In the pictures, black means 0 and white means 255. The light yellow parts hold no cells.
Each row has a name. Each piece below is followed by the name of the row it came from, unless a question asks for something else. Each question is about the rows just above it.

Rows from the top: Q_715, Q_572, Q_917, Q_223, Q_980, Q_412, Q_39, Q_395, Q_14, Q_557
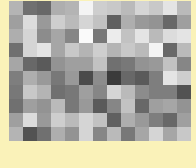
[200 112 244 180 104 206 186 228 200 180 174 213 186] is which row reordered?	Q_715
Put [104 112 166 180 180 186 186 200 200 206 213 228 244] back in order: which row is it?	Q_223
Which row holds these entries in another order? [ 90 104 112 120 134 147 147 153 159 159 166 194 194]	Q_980
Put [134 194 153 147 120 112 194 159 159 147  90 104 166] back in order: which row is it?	Q_980

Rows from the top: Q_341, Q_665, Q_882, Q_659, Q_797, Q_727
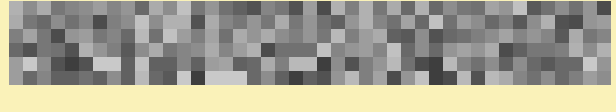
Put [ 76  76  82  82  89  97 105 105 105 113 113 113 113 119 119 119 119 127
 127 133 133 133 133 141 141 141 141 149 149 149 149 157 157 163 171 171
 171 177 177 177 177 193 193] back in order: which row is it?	Q_659
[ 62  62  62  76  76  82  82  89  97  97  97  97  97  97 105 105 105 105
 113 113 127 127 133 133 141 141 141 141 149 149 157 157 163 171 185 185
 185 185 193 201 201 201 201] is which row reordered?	Q_727
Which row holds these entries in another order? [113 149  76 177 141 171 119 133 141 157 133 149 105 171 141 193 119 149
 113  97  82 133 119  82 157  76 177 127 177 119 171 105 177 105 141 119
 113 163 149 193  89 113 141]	Q_341
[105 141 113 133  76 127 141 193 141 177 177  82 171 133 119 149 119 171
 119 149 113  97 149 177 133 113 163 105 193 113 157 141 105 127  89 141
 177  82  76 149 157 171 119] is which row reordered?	Q_665
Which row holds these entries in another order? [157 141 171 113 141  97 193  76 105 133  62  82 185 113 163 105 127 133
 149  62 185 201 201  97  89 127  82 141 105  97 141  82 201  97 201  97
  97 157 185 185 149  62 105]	Q_797
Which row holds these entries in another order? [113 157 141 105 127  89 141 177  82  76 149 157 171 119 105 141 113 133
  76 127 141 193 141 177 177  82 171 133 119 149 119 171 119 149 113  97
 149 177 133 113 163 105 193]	Q_665
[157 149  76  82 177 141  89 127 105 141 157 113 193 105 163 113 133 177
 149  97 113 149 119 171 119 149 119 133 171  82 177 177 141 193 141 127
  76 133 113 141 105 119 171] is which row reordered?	Q_665

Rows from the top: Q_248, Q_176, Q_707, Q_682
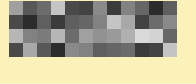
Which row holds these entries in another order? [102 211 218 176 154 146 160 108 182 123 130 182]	Q_707
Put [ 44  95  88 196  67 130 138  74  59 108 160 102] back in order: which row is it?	Q_248
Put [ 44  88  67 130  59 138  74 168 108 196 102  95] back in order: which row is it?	Q_682
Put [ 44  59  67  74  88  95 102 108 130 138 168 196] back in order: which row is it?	Q_682
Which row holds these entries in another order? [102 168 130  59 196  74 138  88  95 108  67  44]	Q_682
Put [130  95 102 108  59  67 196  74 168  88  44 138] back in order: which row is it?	Q_682

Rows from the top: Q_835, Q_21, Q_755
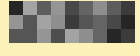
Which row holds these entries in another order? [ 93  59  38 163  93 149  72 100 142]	Q_835
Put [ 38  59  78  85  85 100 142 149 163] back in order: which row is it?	Q_755
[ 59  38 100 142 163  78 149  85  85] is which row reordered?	Q_755
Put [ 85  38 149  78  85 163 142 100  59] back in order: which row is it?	Q_755
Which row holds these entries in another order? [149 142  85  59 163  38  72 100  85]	Q_21
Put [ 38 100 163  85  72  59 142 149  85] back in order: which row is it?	Q_21

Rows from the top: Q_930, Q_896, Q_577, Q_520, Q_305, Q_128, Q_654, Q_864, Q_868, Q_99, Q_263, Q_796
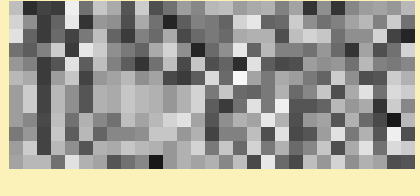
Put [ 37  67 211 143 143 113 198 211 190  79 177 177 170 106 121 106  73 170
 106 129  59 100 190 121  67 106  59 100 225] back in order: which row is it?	Q_577
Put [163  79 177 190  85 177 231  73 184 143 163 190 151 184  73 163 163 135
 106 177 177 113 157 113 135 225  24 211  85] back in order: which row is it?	Q_868
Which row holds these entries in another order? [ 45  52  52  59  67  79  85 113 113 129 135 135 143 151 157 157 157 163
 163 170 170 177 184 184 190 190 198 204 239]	Q_930
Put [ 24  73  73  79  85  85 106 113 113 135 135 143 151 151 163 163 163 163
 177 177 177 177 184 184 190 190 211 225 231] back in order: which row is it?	Q_796
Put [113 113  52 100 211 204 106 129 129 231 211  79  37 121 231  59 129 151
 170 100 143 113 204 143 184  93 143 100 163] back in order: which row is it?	Q_896

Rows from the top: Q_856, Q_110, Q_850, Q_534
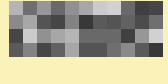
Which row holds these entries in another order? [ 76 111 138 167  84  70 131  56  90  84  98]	Q_110
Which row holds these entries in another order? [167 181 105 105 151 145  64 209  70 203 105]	Q_850
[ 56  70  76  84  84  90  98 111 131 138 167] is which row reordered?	Q_110
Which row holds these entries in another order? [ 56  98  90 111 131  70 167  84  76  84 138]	Q_110
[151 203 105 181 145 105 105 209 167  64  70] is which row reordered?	Q_850
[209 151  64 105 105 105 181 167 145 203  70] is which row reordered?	Q_850
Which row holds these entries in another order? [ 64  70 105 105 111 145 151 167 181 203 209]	Q_856

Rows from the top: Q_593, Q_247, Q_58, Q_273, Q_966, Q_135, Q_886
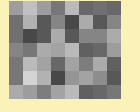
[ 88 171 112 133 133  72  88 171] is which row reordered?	Q_58
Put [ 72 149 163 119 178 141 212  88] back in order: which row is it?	Q_135
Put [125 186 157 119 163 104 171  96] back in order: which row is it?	Q_886
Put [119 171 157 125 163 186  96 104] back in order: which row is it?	Q_886

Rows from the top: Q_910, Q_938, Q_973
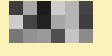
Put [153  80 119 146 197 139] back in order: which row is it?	Q_973
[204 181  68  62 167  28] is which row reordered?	Q_910
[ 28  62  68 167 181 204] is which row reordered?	Q_910
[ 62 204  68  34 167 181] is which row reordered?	Q_938
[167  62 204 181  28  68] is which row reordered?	Q_910
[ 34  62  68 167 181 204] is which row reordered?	Q_938

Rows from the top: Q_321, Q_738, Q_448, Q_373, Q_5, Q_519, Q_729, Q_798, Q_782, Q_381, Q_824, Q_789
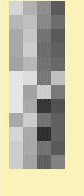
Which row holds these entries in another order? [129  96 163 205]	Q_789
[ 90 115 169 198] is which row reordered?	Q_448
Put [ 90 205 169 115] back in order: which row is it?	Q_824
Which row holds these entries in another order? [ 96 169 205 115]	Q_782
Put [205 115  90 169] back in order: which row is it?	Q_824
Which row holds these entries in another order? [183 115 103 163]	Q_5

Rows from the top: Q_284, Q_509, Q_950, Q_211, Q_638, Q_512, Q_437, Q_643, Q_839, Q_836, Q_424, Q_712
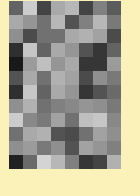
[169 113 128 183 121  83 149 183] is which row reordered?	Q_509
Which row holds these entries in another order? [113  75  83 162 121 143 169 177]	Q_512
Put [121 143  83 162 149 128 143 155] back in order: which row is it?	Q_424
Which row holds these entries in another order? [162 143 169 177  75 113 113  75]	Q_950
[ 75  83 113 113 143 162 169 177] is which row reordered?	Q_836
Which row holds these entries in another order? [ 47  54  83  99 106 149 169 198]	Q_437

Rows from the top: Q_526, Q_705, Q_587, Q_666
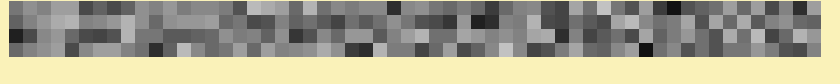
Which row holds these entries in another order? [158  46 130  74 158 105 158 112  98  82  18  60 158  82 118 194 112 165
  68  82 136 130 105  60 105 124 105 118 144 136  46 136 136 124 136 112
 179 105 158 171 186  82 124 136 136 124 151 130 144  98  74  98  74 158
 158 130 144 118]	Q_526
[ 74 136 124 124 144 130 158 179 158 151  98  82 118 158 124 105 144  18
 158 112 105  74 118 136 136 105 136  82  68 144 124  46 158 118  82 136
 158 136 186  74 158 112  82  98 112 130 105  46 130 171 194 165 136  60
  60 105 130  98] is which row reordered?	Q_526
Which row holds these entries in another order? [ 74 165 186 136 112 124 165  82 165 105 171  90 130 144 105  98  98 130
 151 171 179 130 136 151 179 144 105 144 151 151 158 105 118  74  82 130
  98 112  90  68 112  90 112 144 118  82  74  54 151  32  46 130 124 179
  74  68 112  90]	Q_705
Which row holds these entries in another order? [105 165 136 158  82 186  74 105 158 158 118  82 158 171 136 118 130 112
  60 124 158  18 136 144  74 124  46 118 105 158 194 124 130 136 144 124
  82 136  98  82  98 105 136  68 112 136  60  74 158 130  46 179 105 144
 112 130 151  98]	Q_526
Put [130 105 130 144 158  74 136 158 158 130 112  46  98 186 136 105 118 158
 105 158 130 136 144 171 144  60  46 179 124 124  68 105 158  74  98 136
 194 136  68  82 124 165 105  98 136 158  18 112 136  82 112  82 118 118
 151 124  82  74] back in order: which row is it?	Q_666

